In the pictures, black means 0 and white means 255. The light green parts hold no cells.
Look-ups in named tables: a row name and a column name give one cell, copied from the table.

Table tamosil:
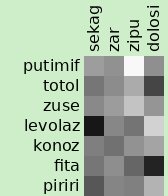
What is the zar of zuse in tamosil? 156
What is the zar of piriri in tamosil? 133
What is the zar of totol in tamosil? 140
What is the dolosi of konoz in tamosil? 164
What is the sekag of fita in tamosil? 118
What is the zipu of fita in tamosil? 102
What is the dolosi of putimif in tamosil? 143
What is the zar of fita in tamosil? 142
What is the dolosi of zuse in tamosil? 149
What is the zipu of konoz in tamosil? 146

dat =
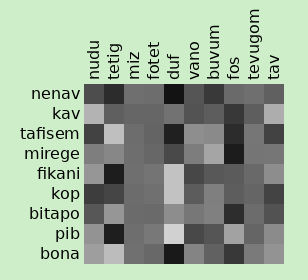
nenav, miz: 111
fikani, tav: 141
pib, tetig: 30
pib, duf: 209
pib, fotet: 120
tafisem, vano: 142
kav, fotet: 102
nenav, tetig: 44
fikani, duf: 194

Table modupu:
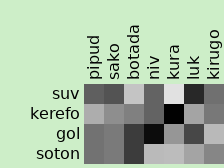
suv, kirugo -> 112
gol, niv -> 12
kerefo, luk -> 164
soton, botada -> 60
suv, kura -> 225
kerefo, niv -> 99
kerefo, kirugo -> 120
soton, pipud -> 114
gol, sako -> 122
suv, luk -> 40
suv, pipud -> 95
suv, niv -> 99
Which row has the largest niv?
soton

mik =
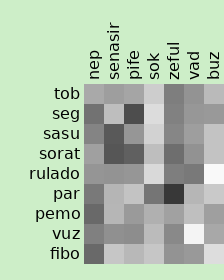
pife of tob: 165
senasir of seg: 190
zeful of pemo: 161
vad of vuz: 244
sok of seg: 220
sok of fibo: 198
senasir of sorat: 86
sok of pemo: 176
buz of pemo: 159
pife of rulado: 150
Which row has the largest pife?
par

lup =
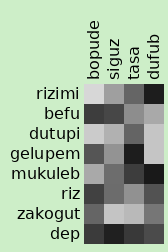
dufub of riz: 82
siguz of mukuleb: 109
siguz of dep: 32
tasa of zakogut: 185
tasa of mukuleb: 61
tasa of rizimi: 101
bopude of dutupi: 203
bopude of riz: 65
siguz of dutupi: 177
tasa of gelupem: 29
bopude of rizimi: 215
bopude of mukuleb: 169
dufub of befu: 169
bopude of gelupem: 85
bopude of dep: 59
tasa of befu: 141
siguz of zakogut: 196

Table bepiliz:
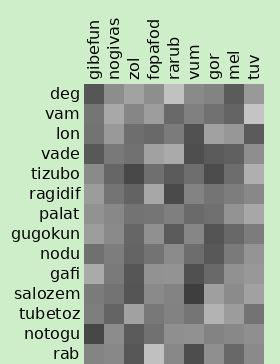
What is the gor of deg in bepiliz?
131
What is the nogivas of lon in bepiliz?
153
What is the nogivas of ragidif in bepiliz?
116
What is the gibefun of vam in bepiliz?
117
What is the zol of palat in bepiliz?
115
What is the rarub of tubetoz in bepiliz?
130
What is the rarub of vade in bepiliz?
170
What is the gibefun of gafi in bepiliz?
170
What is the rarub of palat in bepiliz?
127
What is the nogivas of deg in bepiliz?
141
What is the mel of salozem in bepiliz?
139
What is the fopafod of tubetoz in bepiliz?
120
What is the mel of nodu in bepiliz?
122
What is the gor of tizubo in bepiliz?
76
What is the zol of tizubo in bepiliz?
72

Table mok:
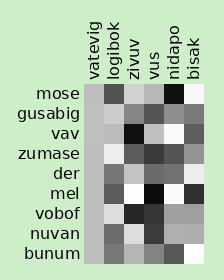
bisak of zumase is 147
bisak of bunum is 253
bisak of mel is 48
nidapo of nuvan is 175
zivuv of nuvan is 221
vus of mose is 183
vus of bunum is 131
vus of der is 107
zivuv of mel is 253
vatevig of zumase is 189
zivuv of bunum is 181
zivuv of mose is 209
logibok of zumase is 237
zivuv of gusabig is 134
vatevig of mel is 190
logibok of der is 118
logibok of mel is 92
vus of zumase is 58
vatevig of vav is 191
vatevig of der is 189
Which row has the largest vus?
vav

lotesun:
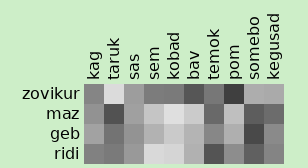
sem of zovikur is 124
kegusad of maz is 108
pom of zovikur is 63
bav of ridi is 177
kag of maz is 146
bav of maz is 203
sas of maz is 160
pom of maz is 191
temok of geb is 135
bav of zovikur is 86
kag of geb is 162
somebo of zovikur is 173
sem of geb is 178
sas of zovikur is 157
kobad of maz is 223
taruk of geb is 115
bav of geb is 180
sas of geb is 147
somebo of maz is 93
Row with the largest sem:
ridi

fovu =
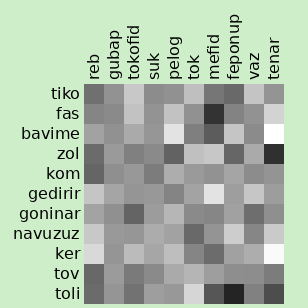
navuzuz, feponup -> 205
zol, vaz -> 170
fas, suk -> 147
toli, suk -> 158
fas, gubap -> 138
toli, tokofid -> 114
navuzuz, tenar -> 202
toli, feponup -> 36
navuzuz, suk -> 172
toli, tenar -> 77
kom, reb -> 101

